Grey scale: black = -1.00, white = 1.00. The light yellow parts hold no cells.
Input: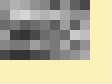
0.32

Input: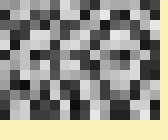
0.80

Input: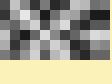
-0.31

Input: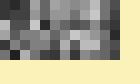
-0.57

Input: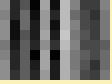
-0.06
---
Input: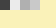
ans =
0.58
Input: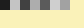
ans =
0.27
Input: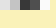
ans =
0.96
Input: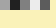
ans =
-0.28
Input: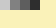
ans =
-0.64
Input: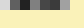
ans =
0.26
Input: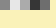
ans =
-0.14
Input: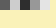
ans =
0.79
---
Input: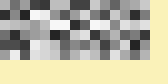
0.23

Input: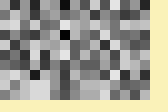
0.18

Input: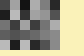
-0.85

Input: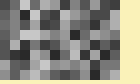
0.56

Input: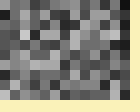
-0.06

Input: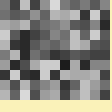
0.50

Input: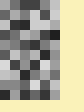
-0.48
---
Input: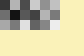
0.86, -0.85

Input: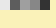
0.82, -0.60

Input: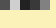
0.62, -0.73

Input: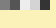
0.86, -0.59

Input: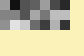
0.77, -0.87

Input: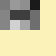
0.64, -0.80
